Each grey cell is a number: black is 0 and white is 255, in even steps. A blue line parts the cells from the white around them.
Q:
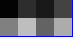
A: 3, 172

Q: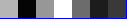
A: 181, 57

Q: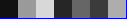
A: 17, 173

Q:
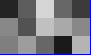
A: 36, 180

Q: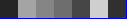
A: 37, 48

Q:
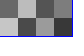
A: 105, 56

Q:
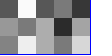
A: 87, 215

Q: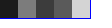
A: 27, 212
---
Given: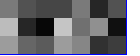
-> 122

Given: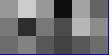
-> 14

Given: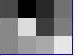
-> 1

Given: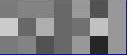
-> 152

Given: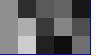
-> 90

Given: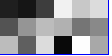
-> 241

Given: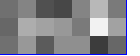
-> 132

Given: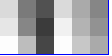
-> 218

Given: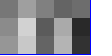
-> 128

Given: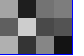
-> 30
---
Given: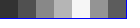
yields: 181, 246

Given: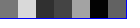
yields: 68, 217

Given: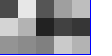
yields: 34, 231

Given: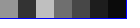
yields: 111, 191

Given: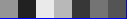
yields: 184, 234

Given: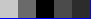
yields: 0, 200
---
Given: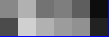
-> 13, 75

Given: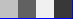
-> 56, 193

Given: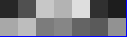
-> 29, 168

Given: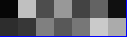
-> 16, 45

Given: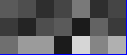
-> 69, 111

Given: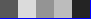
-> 36, 88
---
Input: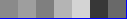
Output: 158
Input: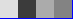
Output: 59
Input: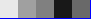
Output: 160
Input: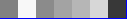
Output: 248
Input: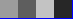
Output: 94
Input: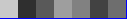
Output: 47
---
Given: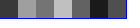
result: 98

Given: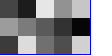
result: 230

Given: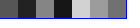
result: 210

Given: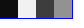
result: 241

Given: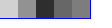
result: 46

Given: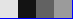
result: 19

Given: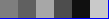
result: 77

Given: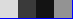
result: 58
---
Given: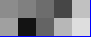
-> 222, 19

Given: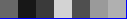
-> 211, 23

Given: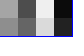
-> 239, 11

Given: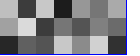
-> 218, 28

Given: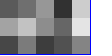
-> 228, 49

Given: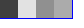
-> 226, 63

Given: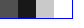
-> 255, 24

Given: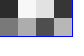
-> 247, 44

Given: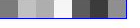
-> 246, 59

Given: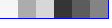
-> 246, 53
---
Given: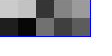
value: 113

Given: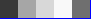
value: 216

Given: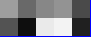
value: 234

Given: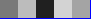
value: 32

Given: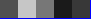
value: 119

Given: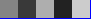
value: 174
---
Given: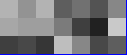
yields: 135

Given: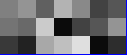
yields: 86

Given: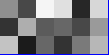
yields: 215

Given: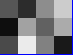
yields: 204

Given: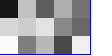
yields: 115

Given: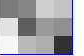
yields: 195

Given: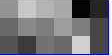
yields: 37

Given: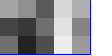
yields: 176
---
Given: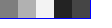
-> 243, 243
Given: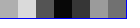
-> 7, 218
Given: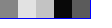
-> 195, 226
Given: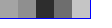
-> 45, 197
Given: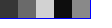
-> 210, 210
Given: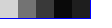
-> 57, 212
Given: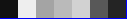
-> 186, 238
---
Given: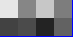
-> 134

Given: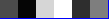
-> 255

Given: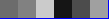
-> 21

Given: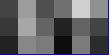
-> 112

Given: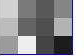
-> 122

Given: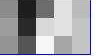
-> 108

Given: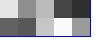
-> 186
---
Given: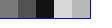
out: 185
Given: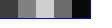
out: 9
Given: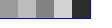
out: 44
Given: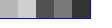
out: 51
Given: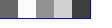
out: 62
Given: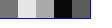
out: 92
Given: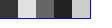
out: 204
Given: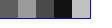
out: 193
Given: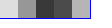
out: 181
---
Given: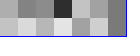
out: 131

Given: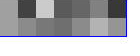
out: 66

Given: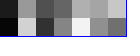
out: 153

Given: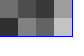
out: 77

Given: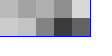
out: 163

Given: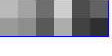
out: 163

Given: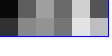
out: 94
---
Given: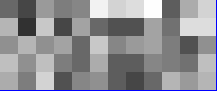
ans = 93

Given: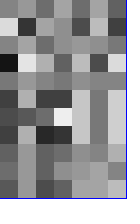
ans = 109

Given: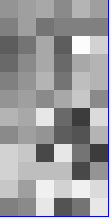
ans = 138

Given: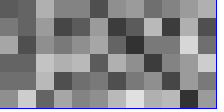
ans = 131

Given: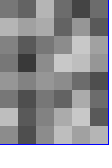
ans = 108

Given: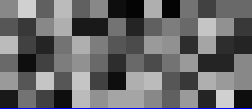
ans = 65

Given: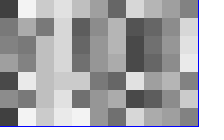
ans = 181

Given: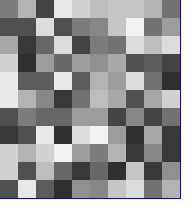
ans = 198
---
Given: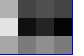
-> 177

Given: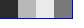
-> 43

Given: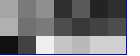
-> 165

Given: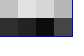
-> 193

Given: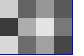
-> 207

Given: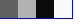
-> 97

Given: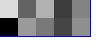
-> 220

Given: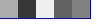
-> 173

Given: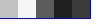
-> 194

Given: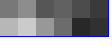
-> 120
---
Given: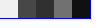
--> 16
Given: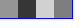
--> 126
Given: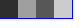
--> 204
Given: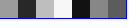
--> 92
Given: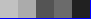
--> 33
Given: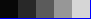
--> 214
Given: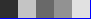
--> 225
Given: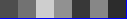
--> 44
